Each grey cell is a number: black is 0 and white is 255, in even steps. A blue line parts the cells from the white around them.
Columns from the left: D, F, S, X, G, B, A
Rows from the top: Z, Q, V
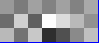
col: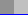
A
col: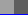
S
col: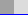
G

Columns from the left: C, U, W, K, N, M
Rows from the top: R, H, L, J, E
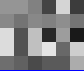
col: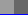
N
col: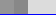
C
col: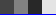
K
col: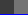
M
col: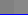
W
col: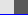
K

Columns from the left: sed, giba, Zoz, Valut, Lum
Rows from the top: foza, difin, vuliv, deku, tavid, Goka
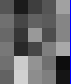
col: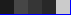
giba
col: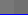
sed
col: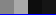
Lum
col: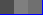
Valut
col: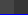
giba
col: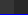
giba
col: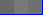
sed

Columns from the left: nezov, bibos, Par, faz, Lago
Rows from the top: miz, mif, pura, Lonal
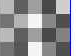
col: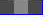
faz
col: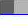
bibos
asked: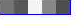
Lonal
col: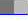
nezov
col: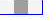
Par

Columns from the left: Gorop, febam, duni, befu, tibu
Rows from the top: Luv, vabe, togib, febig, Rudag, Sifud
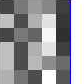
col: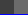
tibu
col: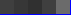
tibu
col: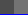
febam
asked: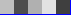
febig
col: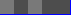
febam

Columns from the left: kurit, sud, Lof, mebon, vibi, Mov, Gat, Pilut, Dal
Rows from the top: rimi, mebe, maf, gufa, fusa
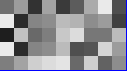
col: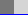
Pilut
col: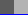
Mov

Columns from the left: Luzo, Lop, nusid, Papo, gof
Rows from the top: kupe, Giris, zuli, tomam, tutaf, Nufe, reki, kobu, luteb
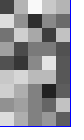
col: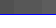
gof
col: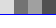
Luzo

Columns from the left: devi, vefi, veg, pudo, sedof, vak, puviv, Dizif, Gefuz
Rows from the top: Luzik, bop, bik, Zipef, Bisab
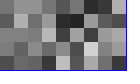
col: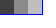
sedof
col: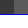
Dizif
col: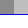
sedof
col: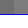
veg

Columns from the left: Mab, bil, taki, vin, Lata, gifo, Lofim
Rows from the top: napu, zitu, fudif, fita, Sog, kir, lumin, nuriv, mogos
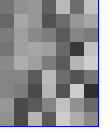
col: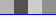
gifo
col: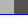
gifo
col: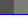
vin
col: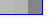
vin
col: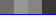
gifo
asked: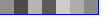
mogos

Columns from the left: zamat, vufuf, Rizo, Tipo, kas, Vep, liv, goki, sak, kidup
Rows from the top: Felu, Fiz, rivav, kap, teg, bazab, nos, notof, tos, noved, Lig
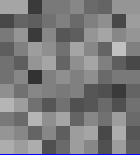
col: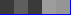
Rizo
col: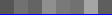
kas
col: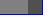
Vep
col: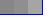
Tipo
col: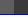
Rizo
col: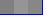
liv
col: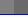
goki

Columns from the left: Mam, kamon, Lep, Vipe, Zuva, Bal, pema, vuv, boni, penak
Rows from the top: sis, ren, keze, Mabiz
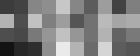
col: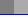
penak
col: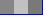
Lep
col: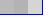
vuv

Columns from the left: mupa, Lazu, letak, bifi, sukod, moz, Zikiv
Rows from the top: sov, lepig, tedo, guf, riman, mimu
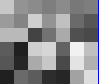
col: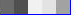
moz
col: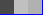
Zikiv

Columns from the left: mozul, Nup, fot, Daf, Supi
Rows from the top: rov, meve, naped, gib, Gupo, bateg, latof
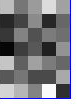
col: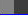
Nup
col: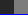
Daf
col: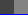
Nup
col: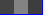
Nup
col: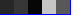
mozul
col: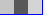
mozul

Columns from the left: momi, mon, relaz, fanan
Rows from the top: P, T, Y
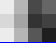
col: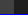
fanan
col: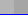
mon
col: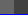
fanan

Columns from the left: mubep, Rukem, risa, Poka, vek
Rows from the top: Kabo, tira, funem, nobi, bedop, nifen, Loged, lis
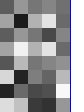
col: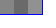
vek
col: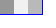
Rukem

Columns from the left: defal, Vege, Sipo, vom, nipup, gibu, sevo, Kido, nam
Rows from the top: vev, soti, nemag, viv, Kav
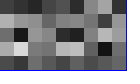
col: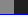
gibu
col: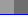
nam
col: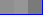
Sipo
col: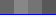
vom
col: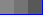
vom

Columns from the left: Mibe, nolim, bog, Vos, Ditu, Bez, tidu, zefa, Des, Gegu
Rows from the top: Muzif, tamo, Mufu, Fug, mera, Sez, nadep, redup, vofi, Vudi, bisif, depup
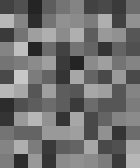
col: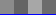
tidu
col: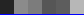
bog
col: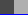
zefa
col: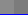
bog
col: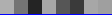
Bez
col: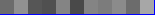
Gegu
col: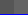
zefa

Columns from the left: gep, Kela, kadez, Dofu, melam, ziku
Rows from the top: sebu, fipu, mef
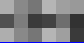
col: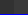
ziku
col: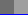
melam
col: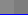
Kela
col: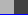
Dofu
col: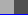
gep

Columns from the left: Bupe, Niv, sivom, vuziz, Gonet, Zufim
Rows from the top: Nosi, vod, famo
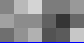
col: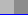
Niv
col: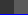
Gonet

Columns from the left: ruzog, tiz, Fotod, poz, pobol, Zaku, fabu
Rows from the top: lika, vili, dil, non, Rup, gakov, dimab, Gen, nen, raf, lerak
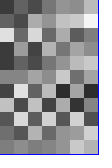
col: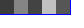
ruzog
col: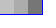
pobol
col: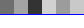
Zaku
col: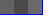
tiz

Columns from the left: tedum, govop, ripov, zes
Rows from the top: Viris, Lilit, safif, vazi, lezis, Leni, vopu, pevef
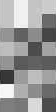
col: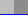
ripov
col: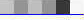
tedum
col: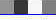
tedum
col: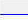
govop
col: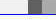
govop
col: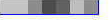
ripov
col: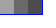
zes

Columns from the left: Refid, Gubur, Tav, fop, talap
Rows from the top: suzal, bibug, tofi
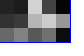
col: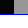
talap
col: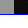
talap
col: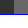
Refid

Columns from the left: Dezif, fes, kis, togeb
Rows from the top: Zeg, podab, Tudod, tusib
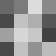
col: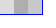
kis
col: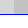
fes
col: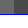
Dezif
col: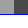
Dezif
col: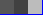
togeb

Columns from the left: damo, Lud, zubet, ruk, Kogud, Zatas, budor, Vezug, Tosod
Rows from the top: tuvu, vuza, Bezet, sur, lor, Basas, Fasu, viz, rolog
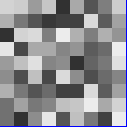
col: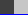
Zatas
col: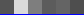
budor
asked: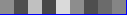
Basas
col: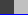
Kogud
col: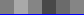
ruk

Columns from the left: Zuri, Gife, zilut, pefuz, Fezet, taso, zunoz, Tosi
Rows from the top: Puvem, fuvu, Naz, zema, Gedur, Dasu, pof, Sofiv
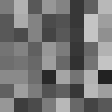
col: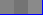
Gife
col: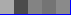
Gife
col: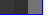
taso
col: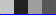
Tosi

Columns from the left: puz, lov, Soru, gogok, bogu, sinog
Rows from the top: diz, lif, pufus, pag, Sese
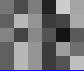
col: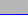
lov
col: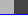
lov
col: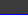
gogok

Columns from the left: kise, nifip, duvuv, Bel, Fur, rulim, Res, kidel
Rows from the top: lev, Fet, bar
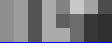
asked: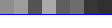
Fet
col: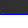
kidel
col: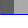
Fur
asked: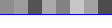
lev
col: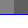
Fur
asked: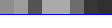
bar

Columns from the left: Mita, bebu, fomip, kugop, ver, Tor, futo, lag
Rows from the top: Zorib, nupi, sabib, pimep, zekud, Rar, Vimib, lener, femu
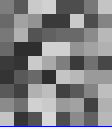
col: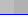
lag
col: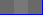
Mita
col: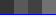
bebu
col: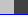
ver
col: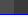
ver
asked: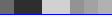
pimep
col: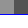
fomip

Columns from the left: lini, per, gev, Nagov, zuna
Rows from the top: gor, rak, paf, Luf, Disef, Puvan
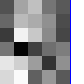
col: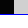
per
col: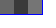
lini
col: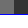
Nagov

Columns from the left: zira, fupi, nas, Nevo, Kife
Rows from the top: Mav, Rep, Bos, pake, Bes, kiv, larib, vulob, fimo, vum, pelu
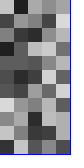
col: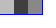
Nevo
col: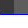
fupi

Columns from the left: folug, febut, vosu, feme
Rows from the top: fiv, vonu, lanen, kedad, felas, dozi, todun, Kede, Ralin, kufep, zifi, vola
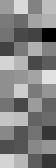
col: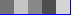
folug
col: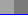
vosu

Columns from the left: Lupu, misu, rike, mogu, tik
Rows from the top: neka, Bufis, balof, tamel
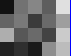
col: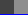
mogu
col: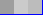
tik
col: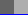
Lupu
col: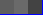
mogu
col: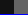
Lupu

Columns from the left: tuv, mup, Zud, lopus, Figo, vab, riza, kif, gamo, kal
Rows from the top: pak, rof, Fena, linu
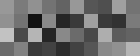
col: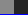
lopus
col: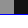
Zud

